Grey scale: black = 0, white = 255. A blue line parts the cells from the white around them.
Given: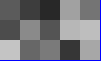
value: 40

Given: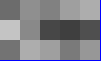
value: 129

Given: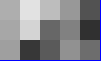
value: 189

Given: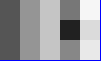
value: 197

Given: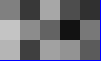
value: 167

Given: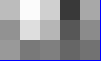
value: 208

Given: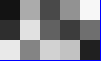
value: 73

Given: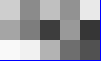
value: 192
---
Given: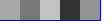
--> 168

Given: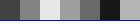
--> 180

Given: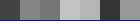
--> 182

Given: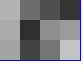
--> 179

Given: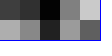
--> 174

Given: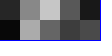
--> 171

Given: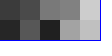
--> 192

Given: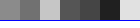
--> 198

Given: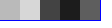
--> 186
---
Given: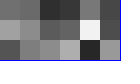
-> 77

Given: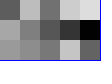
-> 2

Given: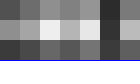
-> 187

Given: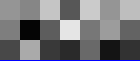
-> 99

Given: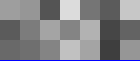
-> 99

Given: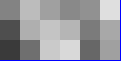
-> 168

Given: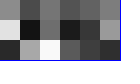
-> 154
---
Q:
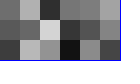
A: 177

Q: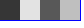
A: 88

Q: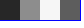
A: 93

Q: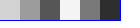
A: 156

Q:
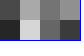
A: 144

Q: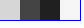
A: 68

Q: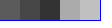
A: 91
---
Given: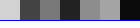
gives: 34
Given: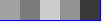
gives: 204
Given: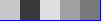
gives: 223
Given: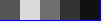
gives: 111
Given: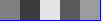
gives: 228
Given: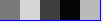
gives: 61
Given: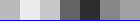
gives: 99
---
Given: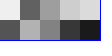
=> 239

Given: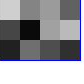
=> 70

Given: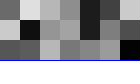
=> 203

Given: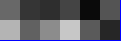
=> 104

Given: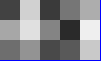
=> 167

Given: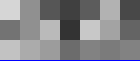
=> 115

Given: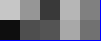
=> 198

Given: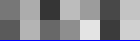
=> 119

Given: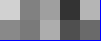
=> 209
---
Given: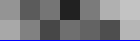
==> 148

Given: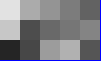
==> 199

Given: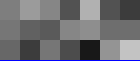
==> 118

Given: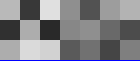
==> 48

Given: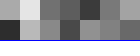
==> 170

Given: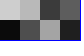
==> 206

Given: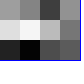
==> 223

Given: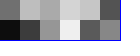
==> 112
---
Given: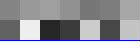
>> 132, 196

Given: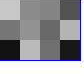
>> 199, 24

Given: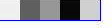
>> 240, 208

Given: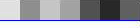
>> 225, 97

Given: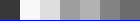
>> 56, 108

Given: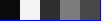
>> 11, 72
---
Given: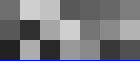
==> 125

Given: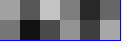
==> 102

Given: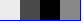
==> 136

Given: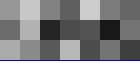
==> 102

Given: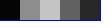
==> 40

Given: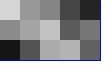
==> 36
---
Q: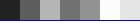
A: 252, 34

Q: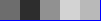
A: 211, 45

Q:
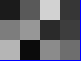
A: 210, 11

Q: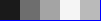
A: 245, 26

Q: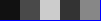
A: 204, 17

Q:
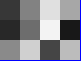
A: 243, 24

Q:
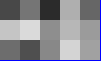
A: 218, 43
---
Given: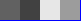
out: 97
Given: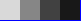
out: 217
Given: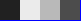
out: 33
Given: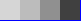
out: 214
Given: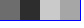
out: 109
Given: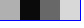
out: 176
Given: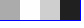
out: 171
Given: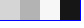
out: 213
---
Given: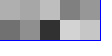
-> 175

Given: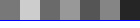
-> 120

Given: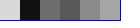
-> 217

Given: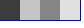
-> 60

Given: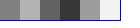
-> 128

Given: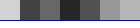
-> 210

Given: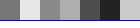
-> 118

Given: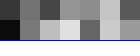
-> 54

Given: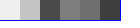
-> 239

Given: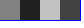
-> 129
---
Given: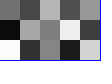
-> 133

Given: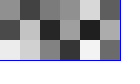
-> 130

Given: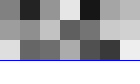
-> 110

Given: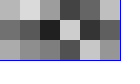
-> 126

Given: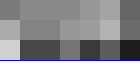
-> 72

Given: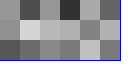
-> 138
